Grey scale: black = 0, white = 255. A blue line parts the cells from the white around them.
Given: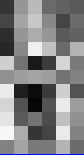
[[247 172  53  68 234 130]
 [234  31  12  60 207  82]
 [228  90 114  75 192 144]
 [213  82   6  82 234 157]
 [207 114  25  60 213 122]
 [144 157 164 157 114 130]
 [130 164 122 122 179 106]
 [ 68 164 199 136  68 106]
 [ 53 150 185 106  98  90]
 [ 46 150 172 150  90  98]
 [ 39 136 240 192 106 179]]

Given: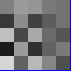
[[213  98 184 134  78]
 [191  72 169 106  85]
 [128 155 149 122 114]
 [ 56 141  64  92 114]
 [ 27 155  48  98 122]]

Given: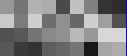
[[201 123 207 110 144 102 207 158  81]
 [152 117 178 172  74 193 129  51  45]
 [ 88  58  51  94 102 117  24 165 172]
 [ 81  88 117 137 144 185 152 215 215]]

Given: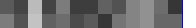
[[124  82 195  97 109  75  90  54 117 132 145 103 103]
 [ 90  68 187  68 124  61  61  97  82 132 145 109  54]]

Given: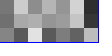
[[133  90 226  90 125  98 189]
 [119 204 141 181 149 211  46]
 [112 169 175 149 156 197  54]]

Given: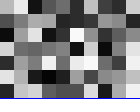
[[227 178  25   5  31 159  71 138 151 192]
 [212 109 101 117 130  18 206  11 130 227]
 [186 235  18  86 109  44 192  63  44 206]
 [ 79 124 172 166  37  44  56 151 138  37]
 [ 44 159 124 241 109 235 249 109  63 241]
 [ 37 198 212  94  79  79 220  25 172 241]
 [ 11 159 227  18  50 249 144  50  94 138]]

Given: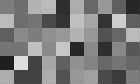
[[186 110 117  74  52 192 166  52 206  95]
 [173  66  66 173  82 152 160  74  60 125]
 [125 110 179 186  46 173 103 152  95  39]
 [117 117 192 137 199  39 137  46 137  88]
 [ 95 137 125 145 152 179 152  82 103 186]
 [ 31 221  66 166  95 145 131 103 117 103]]

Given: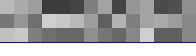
[[192 200 127 111 103 103 143 119 103 135 207  95  95 135]
 [185 171 157  60  60  68 127 163  68 149 163  74  80 143]
 [119 149 111 207 200 185 157  95 178 127 163 171 157 135]]

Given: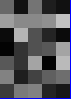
[[158 137 137 144 193]
 [130  30  66  96 110]
 [104  17 116  30  17]
 [ 88  51 164   3 186]
 [ 59 122 130  36  23]
 [ 11 180  81  36  11]
 [  3  51  81  88 164]]
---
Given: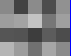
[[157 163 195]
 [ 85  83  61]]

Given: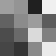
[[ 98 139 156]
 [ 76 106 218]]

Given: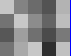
[[115 200 140]
 [ 87 159 112]]

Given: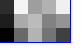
[[ 29 170 187]
 [  2 105 179]]

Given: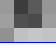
[[159  80  75]
 [145 192 198]]

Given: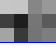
[[ 63  30 118]
 [164  57 116]]

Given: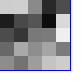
[[ 29  73  85]
 [ 76  54 121]]

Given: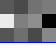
[[235 127 142]
 [ 85 111  73]]
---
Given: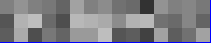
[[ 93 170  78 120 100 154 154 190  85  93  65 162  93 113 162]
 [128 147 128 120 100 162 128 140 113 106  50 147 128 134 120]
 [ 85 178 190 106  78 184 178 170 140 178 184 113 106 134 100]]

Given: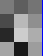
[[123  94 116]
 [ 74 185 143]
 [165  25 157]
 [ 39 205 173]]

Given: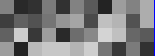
[[130  41  49 123  49 130  90  35 157 130 173]
 [ 97 206  56 157  41 109 136 212 192 103  90]
 [ 62  97  82 117 149 165  74 192 180  82 173]
 [157  35 186 199 199 180 206 117  56 123  49]]

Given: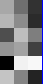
[[196 132  35]
 [182 140  43]
 [168 111  50]
 [148 162  64]
 [ 78 190 126]
 [  1 241 248]]

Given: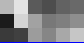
[[184 227  90  77  98 105]
 [ 58  64 156 134 168 198]
 [ 27 212 162 120 127 142]]

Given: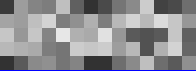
[[ 58 157 132 125 191  96  50  74 117 138 204  66  74 110]
 [ 50  90 138 144 117 132  50  50 110 138 191 110  90 144]
 [184 176 170 125 117 204 198 204 157 184  82 176 211 102]
 [164 157 191 211 125 144 176 125 184 211 184 219 198 151]
 [198 151 198 132 231 176 170 225 151  90  82  90 198  96]]
